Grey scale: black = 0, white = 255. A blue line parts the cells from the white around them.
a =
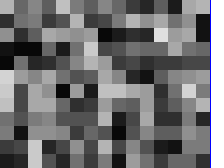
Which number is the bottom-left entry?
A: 27
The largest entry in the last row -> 202
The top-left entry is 180
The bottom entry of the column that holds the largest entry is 59
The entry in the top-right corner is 180
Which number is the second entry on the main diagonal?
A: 113
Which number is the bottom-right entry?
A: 47
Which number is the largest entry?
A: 223
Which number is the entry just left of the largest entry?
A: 38
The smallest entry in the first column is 8
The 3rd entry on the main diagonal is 94
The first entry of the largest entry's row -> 144
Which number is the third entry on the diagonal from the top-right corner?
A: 156
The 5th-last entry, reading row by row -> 113
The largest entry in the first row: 192
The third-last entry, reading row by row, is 103
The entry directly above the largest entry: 168
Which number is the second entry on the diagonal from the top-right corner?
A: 144
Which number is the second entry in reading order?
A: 103
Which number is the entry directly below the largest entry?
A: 103
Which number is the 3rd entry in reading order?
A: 134
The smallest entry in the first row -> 27

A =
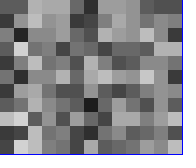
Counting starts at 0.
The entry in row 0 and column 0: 92
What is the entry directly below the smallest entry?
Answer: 104
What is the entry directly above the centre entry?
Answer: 178
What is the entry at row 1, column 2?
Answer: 189
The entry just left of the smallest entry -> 92
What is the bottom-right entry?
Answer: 189
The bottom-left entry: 69
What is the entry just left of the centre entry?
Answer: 104
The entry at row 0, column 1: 92
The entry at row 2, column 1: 37
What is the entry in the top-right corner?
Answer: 80
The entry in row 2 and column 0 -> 127
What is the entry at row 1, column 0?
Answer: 58
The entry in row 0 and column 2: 178
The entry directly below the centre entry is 147
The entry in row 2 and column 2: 138
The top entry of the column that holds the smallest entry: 47
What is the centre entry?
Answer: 169

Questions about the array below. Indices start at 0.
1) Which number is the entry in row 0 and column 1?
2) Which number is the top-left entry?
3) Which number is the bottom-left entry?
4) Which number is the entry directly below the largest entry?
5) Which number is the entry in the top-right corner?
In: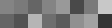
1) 122
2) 132
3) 101
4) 52
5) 200

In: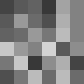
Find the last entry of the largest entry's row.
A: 141
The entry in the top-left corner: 68
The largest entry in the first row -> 163
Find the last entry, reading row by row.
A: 107
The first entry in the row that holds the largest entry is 199
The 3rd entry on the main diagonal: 153
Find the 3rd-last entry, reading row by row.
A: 107
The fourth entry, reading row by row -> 56
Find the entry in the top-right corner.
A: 130
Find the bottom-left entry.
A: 79
